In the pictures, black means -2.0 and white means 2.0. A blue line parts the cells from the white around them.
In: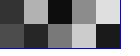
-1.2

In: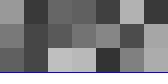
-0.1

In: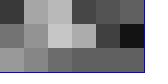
-0.2

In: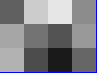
0.6

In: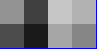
0.3

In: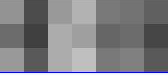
-0.3

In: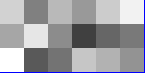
0.6
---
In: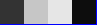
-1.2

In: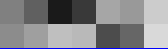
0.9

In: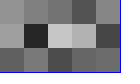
-0.1

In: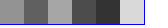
0.6

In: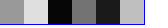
-1.9

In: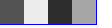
-0.7

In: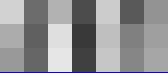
-1.0

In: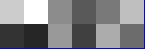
0.4

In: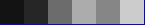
-0.3

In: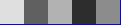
-0.5
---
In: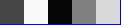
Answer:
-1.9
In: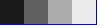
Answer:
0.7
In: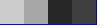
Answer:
-1.4
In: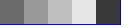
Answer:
1.0
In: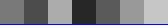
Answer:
0.7
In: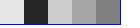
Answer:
1.2
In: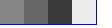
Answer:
-1.1
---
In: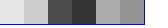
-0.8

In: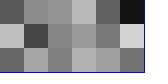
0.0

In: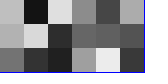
-1.5

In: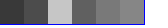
1.1

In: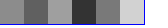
0.5

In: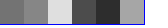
1.5

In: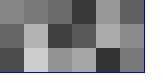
0.3

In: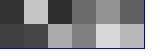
0.7
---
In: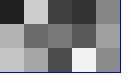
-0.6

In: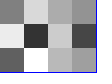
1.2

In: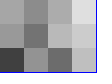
0.9

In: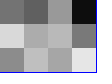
0.9

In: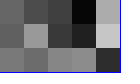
-1.5

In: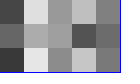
-0.7

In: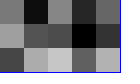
-2.0

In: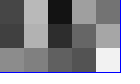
-0.4

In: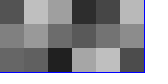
-0.2
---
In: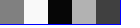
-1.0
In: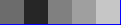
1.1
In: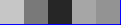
0.3
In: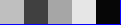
-1.9
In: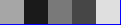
1.5
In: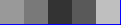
1.0
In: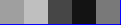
-0.1
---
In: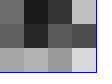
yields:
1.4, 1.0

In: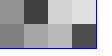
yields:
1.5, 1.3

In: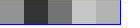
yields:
1.1, 0.8

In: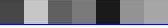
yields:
1.1, 0.6

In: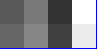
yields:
2.0, 1.7

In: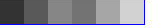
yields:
1.3, 0.6

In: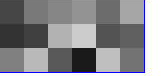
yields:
1.2, 1.0

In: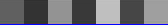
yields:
1.0, 0.5

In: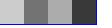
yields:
1.2, 0.7
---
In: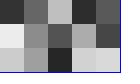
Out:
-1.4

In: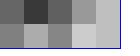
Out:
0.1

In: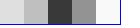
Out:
-1.1

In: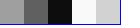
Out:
-1.8

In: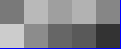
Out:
-0.4

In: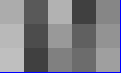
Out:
0.0
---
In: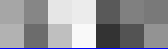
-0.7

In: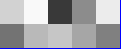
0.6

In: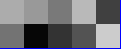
-0.7

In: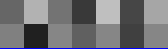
-1.0

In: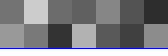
-1.0

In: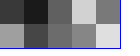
0.1
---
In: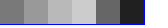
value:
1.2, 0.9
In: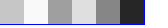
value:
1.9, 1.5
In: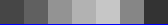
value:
1.1, 0.8
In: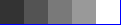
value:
2.0, 0.4
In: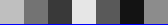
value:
1.6, 1.0
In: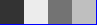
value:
1.7, 1.0
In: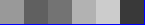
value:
1.2, 0.8
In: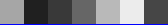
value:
1.7, 0.9
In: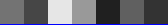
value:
1.6, 0.4
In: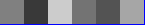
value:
1.2, 0.6
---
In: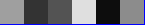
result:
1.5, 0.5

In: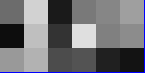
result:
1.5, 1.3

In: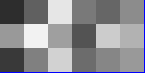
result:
1.8, 1.6

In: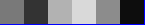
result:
1.4, 0.8

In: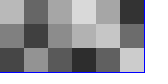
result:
1.4, 1.2

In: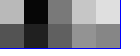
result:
1.5, 1.1

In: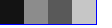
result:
1.1, 0.2

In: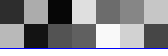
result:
1.9, 1.5

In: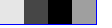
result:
1.6, 0.5
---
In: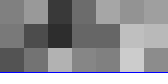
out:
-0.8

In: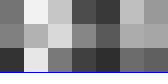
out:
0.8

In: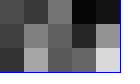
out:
0.0

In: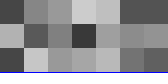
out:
-0.6

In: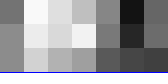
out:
1.7

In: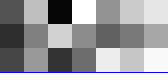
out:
0.0
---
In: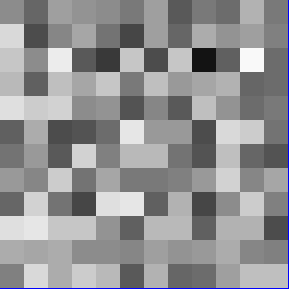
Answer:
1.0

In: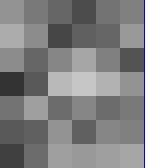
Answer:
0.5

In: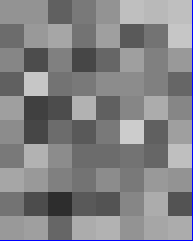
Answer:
0.6

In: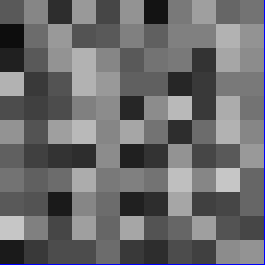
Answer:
0.2

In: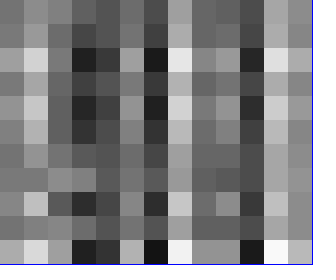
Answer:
1.9
